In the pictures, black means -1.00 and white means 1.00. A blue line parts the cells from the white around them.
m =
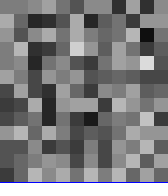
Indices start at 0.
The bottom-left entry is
-0.54
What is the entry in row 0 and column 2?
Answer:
0.08
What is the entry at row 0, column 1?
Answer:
-0.02
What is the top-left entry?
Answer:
-0.02
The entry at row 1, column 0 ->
0.34
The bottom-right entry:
-0.19
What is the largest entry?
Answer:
0.72
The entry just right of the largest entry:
-0.35
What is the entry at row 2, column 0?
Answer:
0.17
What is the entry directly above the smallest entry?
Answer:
0.17
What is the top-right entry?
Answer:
0.08
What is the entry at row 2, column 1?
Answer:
-0.35
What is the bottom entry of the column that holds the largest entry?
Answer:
0.26
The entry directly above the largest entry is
-0.54
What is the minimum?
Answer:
-0.88
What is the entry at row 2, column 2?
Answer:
0.08
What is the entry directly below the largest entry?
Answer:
-0.44
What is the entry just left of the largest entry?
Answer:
0.17
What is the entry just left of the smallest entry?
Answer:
0.43

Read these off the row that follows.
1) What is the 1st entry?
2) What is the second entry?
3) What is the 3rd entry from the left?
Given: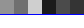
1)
0.15
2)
-0.12
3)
0.62
